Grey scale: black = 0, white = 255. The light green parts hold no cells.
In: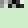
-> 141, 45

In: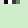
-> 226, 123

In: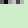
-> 98, 181

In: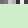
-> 108, 64

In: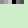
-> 142, 82

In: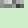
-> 154, 100
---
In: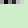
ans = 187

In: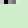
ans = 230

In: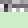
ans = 196

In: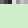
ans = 149

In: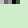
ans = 77

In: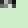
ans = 112

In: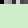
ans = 209
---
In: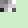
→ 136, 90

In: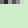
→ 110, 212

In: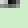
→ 214, 157

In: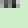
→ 151, 164

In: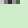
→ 202, 92

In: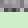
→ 126, 95

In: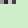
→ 155, 68

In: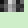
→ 15, 73

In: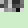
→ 179, 218
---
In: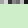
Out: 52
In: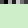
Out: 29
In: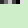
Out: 43
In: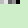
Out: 100
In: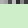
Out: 59
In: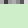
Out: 88
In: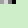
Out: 120
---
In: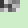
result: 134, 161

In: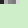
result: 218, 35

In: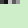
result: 155, 64

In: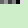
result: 223, 102

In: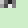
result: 117, 158

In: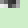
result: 157, 238

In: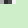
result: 243, 173

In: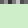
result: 107, 94

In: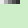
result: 51, 234
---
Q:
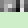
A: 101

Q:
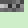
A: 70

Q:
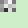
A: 120

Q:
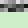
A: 196

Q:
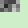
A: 170

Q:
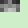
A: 40
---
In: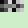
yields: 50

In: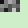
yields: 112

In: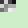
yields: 171

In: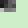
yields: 92

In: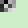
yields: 79

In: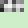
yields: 228

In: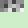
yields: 174

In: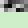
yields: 165

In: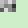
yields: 140

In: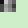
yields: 127
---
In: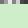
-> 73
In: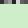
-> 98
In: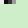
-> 57
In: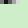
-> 164
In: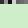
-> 109
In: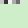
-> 110
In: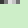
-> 195
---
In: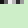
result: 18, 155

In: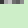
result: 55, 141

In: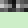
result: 147, 30

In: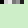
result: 3, 31

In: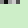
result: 133, 81

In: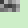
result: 60, 167

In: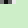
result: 124, 234
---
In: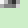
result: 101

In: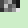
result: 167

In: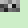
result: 128

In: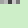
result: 66

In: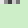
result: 63

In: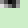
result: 8

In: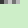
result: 200

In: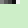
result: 64
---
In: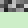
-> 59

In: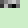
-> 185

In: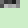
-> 189

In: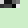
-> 65

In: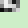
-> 240

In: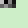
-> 147

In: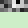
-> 35

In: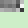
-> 125
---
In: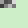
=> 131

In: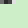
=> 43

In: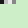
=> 192

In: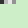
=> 187

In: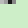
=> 158

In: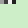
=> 61

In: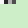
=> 38
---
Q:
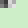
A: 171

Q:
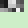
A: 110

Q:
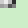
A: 45

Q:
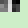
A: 70

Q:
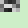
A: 88

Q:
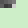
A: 121

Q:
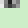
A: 126

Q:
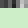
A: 163
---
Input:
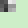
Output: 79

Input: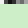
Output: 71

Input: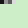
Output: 150

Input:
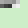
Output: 94

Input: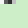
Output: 193

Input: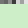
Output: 116

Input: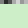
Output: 126

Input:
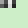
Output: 63

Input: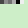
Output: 113

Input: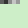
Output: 139
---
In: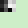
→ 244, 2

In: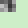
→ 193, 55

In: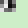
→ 240, 12

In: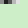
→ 226, 33

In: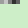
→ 198, 49

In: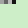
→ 189, 20

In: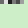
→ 227, 33
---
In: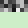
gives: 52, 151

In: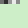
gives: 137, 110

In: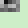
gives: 148, 99

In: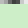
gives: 233, 187

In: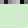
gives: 112, 154

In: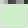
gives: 54, 204
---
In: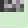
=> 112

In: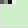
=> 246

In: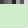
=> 219

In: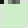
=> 114

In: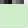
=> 237

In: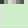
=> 88

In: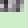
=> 197

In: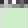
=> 160

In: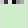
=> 170
